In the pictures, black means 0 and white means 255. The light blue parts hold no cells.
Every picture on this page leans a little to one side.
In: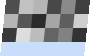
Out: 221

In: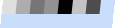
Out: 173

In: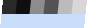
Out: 15

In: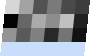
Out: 89

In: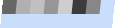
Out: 176

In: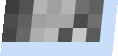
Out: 103

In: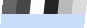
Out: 71

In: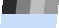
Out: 128
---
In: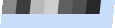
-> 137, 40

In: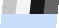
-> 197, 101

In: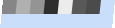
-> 134, 75

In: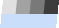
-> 224, 60

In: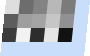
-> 222, 18

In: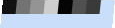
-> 18, 58
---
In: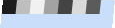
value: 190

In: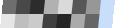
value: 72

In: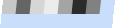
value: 101

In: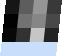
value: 93

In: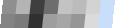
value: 180

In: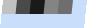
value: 74

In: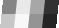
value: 233

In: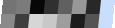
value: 123

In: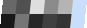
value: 80
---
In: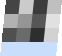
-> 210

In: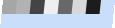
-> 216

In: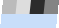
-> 187

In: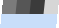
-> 123

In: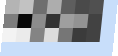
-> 235

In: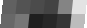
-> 188

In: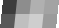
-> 191

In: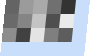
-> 228

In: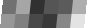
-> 174
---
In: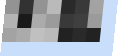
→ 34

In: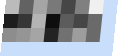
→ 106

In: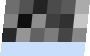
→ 136

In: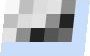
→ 105

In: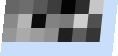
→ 53

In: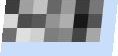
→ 166

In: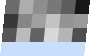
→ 79

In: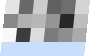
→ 171
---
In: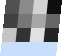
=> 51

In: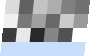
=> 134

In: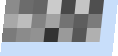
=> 154

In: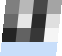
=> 98

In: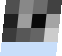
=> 87

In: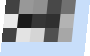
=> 213
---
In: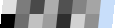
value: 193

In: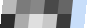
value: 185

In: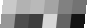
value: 185

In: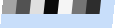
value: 163

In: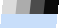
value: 76

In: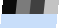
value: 64
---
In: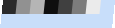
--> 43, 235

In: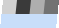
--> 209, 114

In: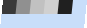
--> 57, 32

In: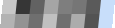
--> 200, 83

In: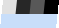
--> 225, 0

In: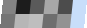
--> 131, 146

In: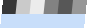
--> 55, 151

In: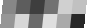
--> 135, 40

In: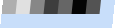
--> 174, 83
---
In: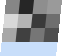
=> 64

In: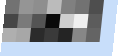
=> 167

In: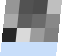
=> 218

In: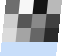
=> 164

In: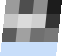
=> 161

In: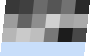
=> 202

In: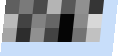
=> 45

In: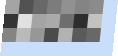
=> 186

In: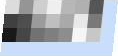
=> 70

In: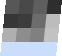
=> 141
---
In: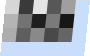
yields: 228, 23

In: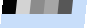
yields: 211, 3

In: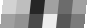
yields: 237, 38

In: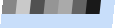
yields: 201, 25

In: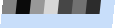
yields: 215, 10

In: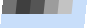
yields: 195, 63

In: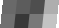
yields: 195, 56

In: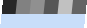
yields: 193, 40
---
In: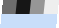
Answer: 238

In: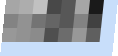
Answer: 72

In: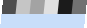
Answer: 224

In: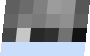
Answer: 156

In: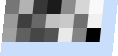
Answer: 27

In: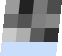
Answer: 76

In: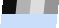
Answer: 149
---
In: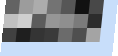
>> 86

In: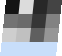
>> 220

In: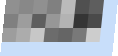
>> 187

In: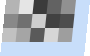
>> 59

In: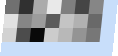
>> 127

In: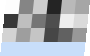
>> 36
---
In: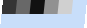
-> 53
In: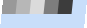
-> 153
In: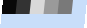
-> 8
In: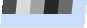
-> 79
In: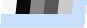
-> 246
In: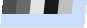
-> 79
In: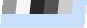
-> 155
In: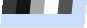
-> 57
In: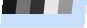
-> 23
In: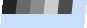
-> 37
